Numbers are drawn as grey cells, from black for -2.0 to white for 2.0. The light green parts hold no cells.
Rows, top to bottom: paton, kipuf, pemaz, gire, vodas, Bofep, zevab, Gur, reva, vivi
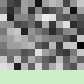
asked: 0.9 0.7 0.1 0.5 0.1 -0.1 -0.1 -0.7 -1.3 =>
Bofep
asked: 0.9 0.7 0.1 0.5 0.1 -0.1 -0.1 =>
Bofep

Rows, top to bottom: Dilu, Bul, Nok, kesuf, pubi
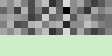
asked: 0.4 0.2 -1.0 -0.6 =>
Nok
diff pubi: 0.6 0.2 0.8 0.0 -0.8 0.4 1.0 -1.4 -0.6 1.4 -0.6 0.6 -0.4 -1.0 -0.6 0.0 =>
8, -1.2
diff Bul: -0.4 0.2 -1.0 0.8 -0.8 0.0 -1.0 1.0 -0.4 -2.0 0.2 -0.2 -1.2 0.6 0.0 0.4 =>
12, -0.4

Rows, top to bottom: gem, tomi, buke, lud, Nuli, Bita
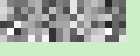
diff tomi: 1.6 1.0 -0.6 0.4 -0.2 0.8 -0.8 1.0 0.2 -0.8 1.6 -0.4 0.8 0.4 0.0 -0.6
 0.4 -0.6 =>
1, 1.4
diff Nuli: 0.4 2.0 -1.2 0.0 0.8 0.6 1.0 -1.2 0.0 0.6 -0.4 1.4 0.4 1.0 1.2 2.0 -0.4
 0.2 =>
10, 0.8
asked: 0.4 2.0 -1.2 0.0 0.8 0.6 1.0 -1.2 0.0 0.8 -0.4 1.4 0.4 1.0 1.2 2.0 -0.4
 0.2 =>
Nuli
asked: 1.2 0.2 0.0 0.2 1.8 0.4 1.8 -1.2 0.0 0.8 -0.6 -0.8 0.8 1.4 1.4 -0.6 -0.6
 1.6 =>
Bita
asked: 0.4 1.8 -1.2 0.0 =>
Bita

